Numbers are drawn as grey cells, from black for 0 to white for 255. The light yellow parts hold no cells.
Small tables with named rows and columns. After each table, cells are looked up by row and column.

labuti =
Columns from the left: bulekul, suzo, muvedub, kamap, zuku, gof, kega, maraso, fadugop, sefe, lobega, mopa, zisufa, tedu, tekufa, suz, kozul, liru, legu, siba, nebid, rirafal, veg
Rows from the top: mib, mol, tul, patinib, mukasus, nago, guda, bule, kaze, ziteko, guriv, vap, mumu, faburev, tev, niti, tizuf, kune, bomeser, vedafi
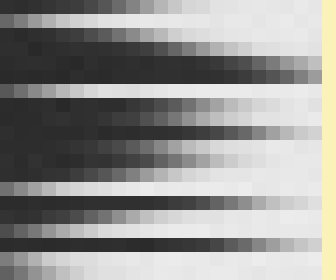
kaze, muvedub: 44
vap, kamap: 46
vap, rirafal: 232
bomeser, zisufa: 235
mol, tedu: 230
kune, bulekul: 44
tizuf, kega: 204
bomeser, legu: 236
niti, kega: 98
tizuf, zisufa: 234
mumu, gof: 61
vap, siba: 228
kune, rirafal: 197
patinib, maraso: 49
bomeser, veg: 236
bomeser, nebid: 232
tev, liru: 142
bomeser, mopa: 234
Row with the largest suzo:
bomeser

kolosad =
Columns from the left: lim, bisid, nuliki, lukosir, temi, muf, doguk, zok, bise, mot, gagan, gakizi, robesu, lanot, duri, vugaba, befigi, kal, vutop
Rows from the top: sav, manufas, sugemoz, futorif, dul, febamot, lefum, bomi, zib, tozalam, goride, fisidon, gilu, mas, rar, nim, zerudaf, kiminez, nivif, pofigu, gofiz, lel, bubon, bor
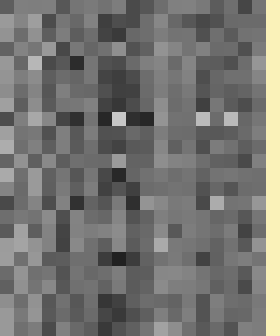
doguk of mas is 125
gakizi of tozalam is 125
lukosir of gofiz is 136
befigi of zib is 186
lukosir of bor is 75
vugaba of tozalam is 88
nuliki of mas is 154
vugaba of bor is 106
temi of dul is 88
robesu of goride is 96
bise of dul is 76
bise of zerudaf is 140
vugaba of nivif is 97
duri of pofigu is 116
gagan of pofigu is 93
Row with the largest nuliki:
dul

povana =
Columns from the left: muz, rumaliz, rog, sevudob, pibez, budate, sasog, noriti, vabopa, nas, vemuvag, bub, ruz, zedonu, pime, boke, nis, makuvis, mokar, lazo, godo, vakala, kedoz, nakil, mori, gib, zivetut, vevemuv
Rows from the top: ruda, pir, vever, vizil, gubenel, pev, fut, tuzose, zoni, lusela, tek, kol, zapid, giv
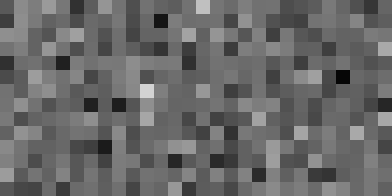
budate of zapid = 87
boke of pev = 111
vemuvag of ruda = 114
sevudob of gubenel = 95
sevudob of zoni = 105
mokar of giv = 121
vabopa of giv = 112
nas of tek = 83
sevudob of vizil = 150
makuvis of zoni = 88
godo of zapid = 96
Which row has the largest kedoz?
pev

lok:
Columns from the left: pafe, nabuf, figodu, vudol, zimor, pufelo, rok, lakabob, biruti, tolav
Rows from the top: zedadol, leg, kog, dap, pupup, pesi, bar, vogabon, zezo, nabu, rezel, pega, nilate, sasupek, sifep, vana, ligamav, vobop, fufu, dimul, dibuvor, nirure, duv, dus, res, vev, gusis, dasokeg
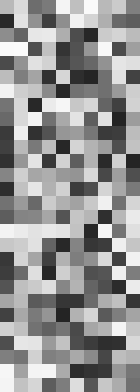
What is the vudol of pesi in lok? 49
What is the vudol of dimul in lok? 39
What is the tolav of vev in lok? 180
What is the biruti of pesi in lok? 225
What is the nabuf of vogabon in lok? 215
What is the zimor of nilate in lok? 152
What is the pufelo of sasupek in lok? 59
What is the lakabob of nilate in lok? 72
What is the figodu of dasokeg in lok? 214
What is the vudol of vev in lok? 128
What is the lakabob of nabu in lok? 58
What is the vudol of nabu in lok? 83
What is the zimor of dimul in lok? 207
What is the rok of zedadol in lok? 250
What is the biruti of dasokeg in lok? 172
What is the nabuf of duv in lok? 168
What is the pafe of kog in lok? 141
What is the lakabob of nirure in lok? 173
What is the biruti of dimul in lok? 239

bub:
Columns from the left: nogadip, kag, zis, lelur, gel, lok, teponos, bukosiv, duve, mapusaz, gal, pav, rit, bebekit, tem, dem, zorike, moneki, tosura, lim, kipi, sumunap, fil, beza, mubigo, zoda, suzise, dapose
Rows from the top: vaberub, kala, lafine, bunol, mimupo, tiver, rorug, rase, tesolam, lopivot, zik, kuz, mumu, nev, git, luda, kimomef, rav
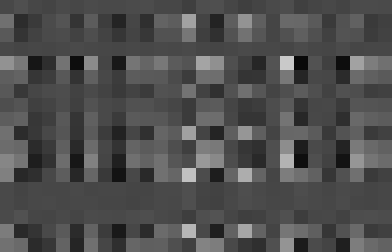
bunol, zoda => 70
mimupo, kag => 120
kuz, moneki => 58
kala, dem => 35
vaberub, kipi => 77
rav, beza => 68
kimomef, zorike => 98
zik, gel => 95
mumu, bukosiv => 57
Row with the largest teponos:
mimupo

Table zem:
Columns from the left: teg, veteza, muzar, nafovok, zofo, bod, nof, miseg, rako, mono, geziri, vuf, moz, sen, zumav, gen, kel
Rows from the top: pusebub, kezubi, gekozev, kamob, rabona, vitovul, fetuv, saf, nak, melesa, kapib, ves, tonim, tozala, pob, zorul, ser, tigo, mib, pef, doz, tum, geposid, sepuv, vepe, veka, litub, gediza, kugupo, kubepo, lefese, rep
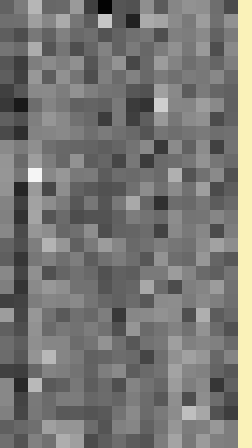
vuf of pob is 48
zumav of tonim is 113
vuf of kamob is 124
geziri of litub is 106
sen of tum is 123
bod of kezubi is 118
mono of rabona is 71

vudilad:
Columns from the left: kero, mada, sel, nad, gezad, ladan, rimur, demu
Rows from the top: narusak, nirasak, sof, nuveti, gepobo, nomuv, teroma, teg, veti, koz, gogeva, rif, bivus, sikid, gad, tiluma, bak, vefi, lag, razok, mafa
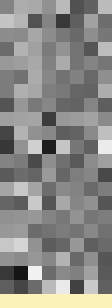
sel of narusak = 169
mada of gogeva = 147
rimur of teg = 133
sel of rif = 74
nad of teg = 135
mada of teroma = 175
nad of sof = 141
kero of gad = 101
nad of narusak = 145
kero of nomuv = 125
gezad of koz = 94
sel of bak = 108
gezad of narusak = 186

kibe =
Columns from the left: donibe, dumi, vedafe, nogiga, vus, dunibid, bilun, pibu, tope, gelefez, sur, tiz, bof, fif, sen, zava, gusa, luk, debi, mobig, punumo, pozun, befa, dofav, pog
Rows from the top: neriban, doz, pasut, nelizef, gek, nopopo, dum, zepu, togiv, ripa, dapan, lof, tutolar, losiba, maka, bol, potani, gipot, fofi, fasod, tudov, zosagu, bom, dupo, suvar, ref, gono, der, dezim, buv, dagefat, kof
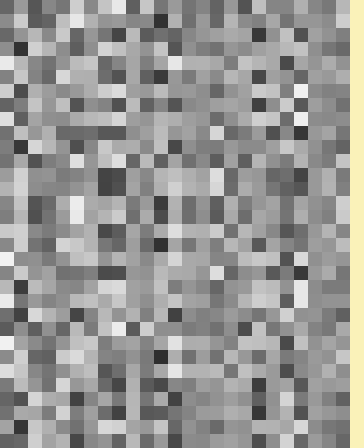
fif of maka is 109
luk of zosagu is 181
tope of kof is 99
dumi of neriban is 154
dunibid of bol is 233
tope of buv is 66
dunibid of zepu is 83
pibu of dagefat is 215
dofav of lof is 124
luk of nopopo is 167
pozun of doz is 150
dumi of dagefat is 53
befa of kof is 155
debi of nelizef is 160
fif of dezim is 141
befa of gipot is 158

